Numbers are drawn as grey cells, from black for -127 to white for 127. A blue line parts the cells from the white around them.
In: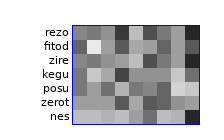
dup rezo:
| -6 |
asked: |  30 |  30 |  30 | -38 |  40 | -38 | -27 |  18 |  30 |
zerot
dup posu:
| -6 |
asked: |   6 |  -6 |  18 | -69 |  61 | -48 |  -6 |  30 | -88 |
rezo
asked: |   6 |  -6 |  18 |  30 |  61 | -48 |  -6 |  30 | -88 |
zire

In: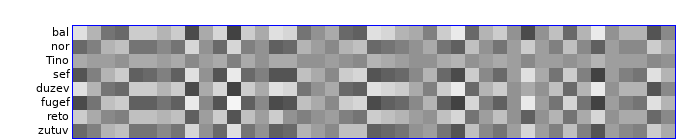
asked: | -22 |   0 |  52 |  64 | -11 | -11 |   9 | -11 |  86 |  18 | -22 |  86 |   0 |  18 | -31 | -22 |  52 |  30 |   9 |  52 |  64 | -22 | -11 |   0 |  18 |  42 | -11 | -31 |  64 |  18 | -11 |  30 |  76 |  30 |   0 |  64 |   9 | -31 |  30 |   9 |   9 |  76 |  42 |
nor
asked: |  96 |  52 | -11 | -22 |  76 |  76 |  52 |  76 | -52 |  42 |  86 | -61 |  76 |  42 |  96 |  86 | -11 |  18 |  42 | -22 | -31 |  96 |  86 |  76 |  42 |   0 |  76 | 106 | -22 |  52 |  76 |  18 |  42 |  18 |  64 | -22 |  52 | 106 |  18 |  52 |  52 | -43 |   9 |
duzev

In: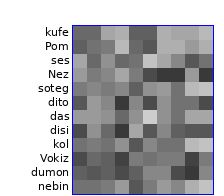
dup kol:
| -13 |
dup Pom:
| 47 |
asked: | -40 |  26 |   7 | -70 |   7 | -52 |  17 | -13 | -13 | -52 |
dito
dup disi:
| -40 |
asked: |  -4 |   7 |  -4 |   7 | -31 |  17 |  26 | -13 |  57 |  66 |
soteg

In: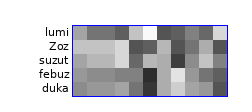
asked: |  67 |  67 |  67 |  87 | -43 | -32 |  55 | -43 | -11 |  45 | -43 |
Zoz
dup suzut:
| 55 |

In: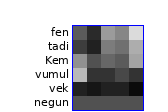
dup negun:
| -46 |
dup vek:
| -94 |
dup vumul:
| -76 |
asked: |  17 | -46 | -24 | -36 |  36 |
Kem
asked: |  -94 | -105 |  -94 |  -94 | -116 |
vek

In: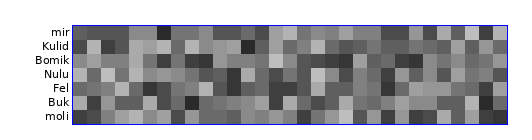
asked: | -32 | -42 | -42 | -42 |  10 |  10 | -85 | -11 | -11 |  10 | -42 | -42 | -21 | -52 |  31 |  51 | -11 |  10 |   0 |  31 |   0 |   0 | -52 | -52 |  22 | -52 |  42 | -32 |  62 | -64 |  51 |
mir
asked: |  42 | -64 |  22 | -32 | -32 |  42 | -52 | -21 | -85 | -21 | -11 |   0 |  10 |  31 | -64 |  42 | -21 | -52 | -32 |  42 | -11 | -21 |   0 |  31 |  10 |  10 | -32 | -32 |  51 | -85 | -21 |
Buk
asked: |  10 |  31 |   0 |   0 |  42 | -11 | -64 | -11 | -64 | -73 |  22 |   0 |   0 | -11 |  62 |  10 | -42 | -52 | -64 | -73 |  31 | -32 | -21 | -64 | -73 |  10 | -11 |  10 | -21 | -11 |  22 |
Bomik
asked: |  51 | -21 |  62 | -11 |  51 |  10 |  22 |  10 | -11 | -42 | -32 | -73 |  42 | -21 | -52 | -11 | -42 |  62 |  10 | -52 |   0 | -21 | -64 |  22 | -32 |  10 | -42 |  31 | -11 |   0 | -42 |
Nulu

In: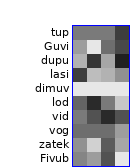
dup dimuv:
| 103 |
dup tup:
| -5 |
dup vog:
| -17 |
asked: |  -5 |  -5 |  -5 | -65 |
tup
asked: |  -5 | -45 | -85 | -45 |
vid
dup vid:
| -45 |

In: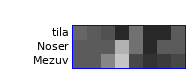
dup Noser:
| -36 |
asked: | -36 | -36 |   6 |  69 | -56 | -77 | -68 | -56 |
Mezuv
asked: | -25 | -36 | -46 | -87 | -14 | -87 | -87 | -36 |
tila

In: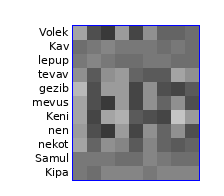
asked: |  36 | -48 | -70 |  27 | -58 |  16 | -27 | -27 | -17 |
Volek
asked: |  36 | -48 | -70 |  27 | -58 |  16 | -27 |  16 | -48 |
mevus

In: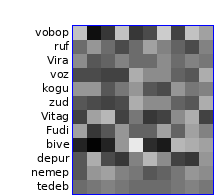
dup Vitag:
| -61 |
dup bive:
| -92 |

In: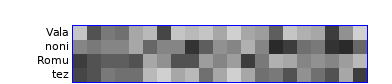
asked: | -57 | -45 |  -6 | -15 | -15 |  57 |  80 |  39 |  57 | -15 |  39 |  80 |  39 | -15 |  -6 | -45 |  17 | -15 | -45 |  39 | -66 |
tez
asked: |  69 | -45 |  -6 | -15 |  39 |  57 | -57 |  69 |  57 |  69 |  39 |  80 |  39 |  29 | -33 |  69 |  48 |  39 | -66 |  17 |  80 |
Vala

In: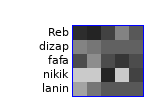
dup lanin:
| -39 |
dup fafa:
| -51 |
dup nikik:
| 74 |
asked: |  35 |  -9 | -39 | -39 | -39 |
lanin
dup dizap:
| -30 |
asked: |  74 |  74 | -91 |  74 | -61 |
nikik
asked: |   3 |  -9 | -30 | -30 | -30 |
dizap

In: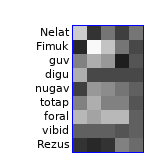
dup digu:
| -55 |
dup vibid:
| -31 |
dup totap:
| 1 |
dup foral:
| 56 |
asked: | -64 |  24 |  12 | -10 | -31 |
nugav
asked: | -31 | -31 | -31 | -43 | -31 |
vibid

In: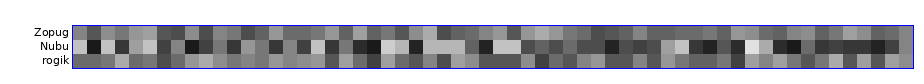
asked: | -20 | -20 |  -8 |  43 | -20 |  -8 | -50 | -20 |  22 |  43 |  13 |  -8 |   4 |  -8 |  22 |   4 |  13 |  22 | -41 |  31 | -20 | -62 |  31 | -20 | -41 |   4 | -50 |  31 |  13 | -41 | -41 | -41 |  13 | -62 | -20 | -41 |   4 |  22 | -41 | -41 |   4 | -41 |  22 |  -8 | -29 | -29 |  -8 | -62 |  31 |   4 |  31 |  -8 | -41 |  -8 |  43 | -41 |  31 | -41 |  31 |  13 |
rogik
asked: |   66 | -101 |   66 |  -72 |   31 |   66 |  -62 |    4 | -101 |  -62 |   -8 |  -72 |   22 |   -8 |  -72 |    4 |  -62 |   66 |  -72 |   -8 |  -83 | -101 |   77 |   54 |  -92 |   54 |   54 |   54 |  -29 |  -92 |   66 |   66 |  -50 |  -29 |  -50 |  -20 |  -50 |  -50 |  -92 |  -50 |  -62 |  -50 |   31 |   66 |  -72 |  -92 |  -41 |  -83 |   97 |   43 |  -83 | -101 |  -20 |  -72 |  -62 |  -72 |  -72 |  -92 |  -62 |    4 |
Nubu

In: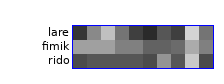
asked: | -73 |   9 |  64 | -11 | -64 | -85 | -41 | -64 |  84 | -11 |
lare
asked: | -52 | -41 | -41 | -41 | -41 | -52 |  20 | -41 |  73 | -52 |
rido

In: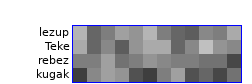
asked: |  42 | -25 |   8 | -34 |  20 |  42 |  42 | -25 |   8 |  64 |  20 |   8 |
Teke
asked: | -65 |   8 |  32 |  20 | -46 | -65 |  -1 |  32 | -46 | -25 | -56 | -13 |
kugak
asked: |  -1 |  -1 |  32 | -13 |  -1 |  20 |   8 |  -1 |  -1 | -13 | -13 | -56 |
rebez

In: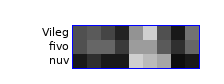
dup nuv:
| -102 |
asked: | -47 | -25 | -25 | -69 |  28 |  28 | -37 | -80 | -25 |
fivo

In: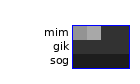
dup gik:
| -77 |
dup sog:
| -98 |
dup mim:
| -77 |
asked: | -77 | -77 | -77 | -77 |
gik

